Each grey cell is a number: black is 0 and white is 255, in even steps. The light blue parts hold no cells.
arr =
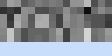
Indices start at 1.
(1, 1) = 106
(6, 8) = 127
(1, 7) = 113
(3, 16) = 63
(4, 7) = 172
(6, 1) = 129
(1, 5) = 106
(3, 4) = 143
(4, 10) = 142
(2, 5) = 137
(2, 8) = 96
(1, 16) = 84
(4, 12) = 132
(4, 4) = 138
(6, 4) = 80
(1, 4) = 91
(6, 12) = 137
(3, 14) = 83
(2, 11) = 109
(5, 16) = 153
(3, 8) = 105
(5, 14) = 113
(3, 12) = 132
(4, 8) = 110
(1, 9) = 117
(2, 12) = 96
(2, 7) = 76
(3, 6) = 167
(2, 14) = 108

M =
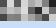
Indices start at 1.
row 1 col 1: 80
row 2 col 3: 179
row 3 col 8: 205
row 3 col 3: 126
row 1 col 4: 214
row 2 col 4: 219

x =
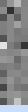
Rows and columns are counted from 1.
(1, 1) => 115
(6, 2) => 137
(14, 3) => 149
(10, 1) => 124
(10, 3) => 121
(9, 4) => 132
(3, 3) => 96
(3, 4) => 136
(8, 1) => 140
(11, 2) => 136
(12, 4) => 139
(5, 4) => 128
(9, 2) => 145
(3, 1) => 82
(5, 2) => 136
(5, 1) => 126
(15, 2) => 139
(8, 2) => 133
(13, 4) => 114
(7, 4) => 54

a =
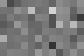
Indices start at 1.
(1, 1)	149
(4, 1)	90
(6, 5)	110
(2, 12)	131
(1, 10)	129
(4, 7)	119
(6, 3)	121
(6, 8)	132
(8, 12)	120
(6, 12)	119
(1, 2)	74
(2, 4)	130
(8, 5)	114
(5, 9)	115
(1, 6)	122
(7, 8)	51
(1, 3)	95
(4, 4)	127
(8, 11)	143
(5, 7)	126
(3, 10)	136
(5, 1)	105
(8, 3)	127
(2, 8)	211
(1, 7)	116
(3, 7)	127
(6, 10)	121
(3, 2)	123
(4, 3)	151
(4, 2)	102
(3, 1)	102
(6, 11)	90

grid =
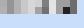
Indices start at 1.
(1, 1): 174
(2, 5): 215
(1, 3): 178
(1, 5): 215
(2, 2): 149
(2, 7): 113
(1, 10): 158
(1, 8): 227

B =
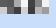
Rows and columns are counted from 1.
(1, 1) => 91
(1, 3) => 170
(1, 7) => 242
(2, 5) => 61
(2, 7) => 157
